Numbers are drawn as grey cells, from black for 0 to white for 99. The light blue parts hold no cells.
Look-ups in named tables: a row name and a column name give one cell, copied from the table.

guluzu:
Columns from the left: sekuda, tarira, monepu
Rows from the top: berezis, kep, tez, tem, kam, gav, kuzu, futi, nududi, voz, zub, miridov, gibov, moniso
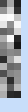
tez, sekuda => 96
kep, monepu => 19
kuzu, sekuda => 52
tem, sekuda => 89
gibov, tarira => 35
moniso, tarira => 16
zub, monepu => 56
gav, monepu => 15
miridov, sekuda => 62
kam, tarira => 45
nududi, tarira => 63
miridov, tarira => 18
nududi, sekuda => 17
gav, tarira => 97
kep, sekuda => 58
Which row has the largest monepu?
tem

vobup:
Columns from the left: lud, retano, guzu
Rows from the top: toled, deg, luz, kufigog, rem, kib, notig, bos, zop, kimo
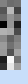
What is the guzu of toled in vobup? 44
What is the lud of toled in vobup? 50
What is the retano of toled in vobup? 42
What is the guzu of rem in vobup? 29
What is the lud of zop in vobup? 11
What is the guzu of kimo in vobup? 61
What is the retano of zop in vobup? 96
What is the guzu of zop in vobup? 43
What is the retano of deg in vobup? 72
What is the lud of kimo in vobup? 19
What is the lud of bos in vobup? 59
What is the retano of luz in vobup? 57
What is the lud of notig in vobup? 60
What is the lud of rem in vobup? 69
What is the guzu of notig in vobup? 53
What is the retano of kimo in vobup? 89
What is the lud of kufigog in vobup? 1
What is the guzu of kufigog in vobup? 11
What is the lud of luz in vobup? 41
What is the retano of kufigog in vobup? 58
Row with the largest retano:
zop

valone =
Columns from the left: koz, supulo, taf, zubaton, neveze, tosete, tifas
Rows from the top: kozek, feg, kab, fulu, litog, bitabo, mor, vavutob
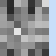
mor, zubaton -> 58
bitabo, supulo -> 54
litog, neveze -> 59
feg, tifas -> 43
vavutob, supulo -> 22
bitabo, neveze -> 69
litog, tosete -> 49
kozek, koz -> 44
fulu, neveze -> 66
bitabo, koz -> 70
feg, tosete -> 65
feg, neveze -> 17

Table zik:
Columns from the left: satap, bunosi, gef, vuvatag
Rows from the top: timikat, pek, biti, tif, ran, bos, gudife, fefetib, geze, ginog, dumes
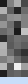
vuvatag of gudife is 36
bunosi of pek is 37
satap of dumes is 12
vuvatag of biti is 50
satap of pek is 69
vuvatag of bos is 41
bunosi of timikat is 50
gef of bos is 44
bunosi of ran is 47
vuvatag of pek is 42
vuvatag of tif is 50
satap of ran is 41
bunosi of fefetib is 43
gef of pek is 14
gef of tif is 21
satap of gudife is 70
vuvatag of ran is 75
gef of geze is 41
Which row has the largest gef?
ginog

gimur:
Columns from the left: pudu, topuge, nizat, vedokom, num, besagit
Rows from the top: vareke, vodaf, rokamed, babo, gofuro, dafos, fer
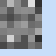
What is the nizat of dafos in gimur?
49
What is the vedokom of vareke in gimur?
38
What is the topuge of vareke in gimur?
71
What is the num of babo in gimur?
42
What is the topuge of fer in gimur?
40
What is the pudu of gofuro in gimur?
49
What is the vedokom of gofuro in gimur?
52

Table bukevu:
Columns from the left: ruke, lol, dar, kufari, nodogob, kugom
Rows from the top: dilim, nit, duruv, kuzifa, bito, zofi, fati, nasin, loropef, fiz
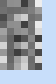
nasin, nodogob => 52
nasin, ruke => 59
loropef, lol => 40
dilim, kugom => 92
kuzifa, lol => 55
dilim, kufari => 24
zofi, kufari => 33
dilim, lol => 55
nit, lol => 41
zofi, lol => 39
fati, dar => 58
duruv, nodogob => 43
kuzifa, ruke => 39
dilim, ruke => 42
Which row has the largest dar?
duruv

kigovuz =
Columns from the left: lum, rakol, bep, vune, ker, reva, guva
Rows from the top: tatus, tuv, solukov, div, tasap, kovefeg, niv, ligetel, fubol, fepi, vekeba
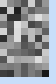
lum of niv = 59
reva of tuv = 49
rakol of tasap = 32
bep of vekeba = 50
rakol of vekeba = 21
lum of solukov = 68
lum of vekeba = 24
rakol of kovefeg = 58
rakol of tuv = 78
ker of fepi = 48
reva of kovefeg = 24
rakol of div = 34
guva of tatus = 58
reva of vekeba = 41
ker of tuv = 38
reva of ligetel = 28

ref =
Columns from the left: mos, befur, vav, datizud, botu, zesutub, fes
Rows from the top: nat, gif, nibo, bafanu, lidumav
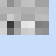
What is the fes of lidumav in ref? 56
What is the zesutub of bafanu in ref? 49
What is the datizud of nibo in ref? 65
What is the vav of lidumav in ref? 64
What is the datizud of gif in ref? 68
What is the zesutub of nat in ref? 63
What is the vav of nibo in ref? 71
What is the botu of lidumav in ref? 80
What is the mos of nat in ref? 73
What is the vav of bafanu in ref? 57
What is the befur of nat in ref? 56
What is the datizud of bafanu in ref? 88
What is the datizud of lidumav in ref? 78
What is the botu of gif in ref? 68
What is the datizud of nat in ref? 74

